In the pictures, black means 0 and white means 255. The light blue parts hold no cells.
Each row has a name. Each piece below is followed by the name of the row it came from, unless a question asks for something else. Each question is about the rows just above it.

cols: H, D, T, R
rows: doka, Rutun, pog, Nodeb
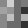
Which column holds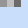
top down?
D
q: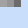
Rutun
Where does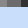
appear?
Nodeb
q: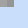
Rutun

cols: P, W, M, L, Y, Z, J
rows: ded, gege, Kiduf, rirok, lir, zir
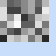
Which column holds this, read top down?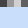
W
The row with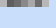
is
ded

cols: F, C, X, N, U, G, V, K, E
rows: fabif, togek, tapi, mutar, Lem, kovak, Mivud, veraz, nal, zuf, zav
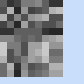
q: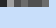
mutar
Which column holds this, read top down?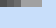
U
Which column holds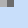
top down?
F
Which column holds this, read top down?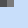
N
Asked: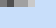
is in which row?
Mivud

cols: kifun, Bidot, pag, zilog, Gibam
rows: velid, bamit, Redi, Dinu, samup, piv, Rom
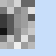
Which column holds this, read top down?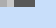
Bidot
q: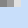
bamit

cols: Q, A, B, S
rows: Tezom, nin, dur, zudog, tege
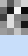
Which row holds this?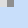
zudog
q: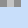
tege
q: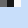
nin
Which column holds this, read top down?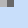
Q
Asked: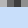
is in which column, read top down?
Q

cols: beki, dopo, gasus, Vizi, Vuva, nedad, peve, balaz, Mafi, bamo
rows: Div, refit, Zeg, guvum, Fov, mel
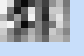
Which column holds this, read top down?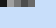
gasus
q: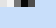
guvum
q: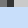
refit
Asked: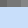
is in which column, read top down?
nedad
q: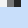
Zeg

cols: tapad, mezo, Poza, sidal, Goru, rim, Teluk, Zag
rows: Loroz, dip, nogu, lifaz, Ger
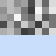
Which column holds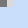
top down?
Zag
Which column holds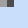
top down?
tapad
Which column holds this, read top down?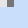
Zag
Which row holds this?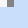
nogu
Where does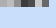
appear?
Ger

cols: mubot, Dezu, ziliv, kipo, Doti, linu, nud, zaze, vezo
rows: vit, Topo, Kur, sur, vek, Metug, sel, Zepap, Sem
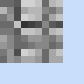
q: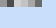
Zepap
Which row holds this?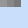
Metug
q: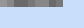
sel
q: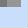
Metug

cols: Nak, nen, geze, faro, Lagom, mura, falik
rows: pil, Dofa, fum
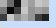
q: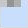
fum
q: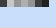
fum
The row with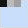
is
pil
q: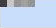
Dofa
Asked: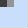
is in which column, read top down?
geze
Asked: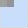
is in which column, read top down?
Lagom

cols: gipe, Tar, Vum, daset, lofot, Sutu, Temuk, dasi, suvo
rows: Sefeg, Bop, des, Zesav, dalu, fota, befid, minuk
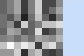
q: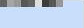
dalu
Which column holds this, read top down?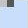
dasi
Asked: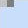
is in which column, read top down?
Sutu
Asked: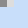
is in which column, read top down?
dasi
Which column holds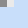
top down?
daset
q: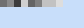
Zesav

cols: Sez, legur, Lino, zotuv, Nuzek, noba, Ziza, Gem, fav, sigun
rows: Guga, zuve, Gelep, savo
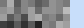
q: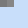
Gelep
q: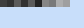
savo
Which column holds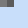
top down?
Lino
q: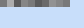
Guga
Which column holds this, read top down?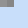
Gem

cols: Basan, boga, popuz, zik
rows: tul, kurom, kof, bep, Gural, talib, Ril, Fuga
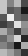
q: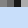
Ril
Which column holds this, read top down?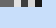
popuz
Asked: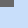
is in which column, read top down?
popuz
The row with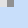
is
bep
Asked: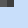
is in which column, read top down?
Basan
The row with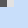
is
bep

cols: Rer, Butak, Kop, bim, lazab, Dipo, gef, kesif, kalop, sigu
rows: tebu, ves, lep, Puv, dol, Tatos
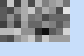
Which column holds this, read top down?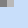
Butak
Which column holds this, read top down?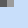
kesif
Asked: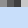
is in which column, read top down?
Kop
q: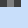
Puv

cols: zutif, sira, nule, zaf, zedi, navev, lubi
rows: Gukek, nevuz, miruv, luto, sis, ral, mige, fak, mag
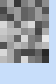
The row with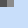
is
Gukek
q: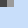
miruv
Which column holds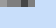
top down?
zedi

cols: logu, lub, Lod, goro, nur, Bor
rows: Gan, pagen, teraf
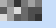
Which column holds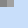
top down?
lub
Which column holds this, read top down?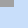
lub
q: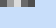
pagen
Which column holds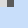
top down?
Lod
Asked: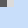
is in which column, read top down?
logu

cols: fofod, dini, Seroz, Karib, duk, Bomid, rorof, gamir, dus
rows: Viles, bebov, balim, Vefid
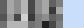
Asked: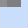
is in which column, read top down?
Bomid
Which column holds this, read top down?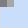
dus
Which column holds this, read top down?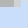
Karib
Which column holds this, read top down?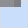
Bomid
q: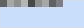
Viles

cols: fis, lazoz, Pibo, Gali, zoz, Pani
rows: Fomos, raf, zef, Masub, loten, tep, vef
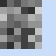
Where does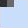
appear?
Fomos
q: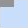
Masub
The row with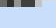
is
loten
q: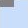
zef
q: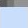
Masub
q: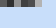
vef
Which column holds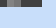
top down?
Gali

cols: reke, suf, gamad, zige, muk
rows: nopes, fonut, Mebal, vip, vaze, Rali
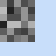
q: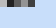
fonut
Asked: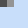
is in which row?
Mebal
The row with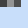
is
nopes
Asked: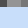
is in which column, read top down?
zige
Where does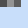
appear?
Mebal
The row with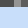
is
Mebal

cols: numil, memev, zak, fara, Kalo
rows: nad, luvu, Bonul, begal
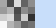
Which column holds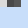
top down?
zak
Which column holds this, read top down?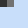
Kalo
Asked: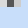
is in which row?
Bonul

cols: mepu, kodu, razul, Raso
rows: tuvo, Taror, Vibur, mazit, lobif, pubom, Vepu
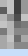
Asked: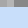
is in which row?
Vepu
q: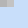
tuvo
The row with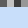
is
Taror
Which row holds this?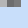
mazit
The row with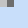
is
pubom
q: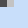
Vibur
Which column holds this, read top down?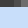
razul

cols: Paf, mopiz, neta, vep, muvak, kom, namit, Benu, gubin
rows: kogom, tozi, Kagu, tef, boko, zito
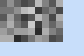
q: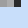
boko
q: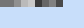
tozi
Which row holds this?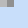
Kagu

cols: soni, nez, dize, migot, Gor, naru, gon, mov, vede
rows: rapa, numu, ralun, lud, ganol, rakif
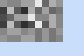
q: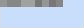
rakif
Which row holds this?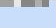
ralun
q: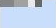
rapa
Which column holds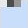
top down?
Gor
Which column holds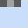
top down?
dize
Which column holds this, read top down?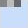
nez
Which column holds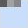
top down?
dize

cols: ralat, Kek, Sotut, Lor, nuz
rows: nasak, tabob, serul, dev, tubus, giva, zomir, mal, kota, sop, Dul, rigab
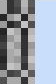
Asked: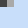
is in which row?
tabob
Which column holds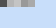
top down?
nuz
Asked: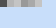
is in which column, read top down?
nuz

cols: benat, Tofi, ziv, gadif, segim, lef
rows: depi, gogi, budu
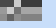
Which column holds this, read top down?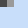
benat
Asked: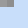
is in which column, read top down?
benat
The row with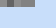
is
budu
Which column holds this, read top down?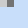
ziv
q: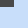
depi
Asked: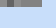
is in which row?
budu
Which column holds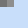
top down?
ziv

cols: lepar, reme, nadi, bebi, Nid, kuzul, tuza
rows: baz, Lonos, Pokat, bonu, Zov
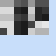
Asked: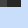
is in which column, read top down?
nadi
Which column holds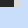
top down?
kuzul
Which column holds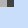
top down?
Nid
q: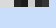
Lonos
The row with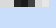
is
bonu

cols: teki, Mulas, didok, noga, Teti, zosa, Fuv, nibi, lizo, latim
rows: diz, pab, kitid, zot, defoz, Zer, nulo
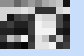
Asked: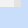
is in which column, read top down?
zosa
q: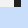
defoz
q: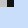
diz
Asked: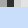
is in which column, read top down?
Fuv

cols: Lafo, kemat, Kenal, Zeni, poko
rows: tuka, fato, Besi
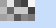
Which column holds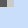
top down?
Kenal
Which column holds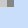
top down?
Zeni

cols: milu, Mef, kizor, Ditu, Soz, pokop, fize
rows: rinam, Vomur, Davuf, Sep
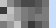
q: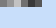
Sep
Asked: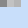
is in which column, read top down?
Mef
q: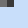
Sep
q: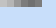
Davuf
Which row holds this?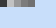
Vomur
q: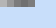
Davuf

